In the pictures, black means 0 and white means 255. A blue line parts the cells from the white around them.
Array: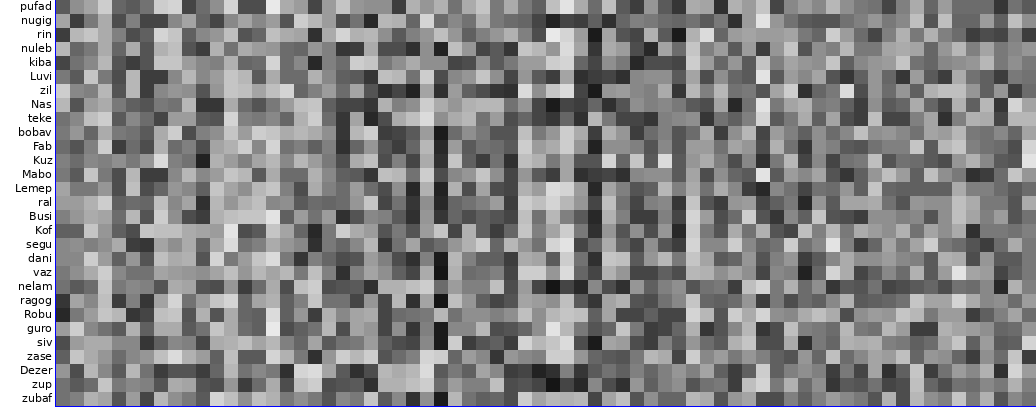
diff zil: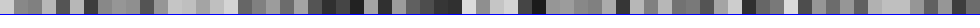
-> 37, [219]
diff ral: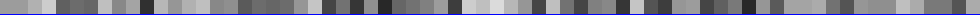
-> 36, [212]
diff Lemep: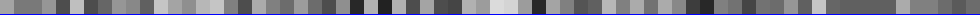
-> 52, [136]

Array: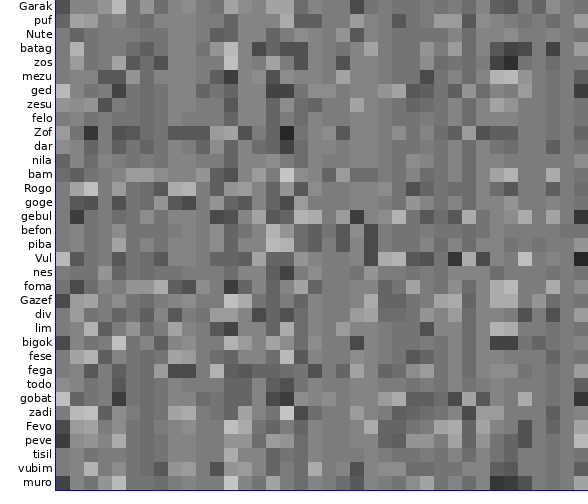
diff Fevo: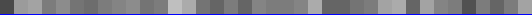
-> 11, [124]
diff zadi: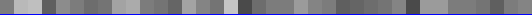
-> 35, [124]
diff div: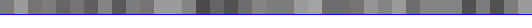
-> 33, [124]
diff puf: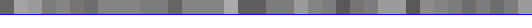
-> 34, [116]
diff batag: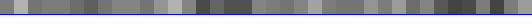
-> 13, [185]
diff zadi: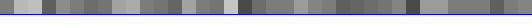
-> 15, [132]
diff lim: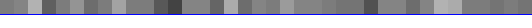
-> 10, [132]

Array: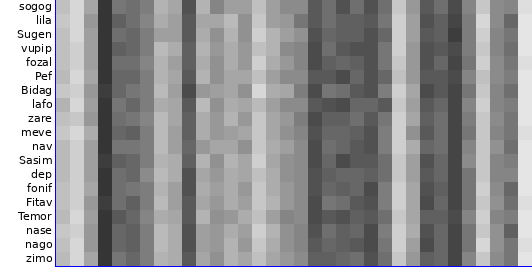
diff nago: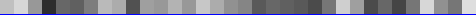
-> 4, [53]
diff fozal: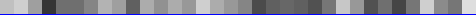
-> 28, [103]
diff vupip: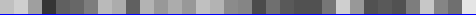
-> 29, [75]
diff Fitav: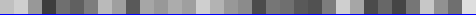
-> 15, [199]
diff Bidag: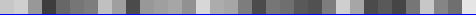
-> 8, [186]
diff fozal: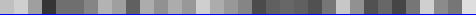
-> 26, [152]

